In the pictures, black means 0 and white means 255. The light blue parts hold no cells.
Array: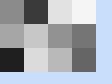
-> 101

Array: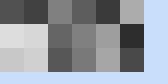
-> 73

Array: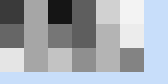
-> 131

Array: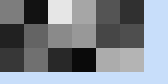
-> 180

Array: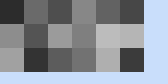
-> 59

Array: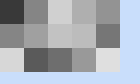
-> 223

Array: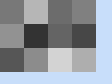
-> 174

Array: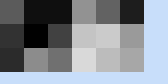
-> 167
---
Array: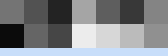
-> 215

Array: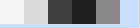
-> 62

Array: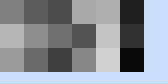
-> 134

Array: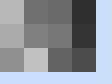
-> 193

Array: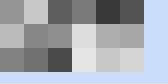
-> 228

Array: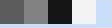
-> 129

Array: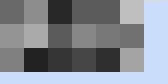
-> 69
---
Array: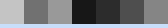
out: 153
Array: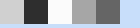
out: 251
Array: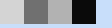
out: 178
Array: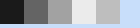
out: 162
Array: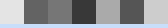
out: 118
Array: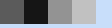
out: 147
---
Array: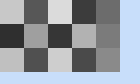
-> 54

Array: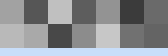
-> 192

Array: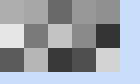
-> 195

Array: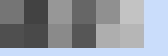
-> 151

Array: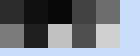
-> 8

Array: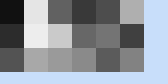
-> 202

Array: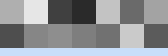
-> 64
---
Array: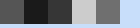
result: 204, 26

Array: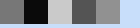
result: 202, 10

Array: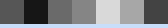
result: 217, 22

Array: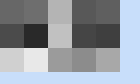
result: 232, 41

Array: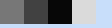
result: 218, 7

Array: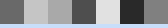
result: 225, 41
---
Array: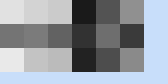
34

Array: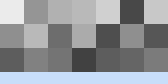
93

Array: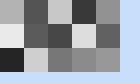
119

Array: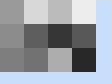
114

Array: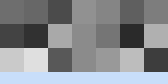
153

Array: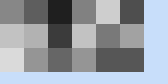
149

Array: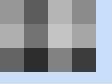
46

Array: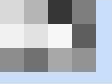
113
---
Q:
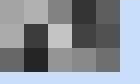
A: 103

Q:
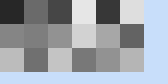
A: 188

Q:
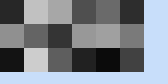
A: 19

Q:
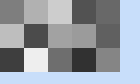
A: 62

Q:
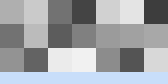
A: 147

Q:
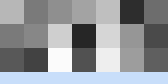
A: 88

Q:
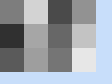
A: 90
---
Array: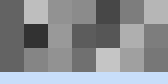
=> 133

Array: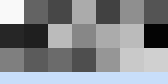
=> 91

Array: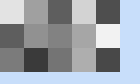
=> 58

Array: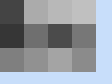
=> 145

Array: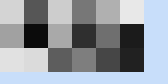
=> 219

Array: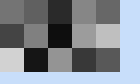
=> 21

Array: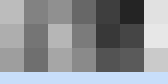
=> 111

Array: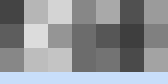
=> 189

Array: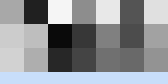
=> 174
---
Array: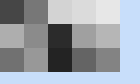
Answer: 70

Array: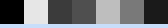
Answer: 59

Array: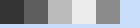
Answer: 139

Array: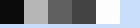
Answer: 96

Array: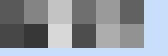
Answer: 77

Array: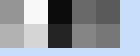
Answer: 90
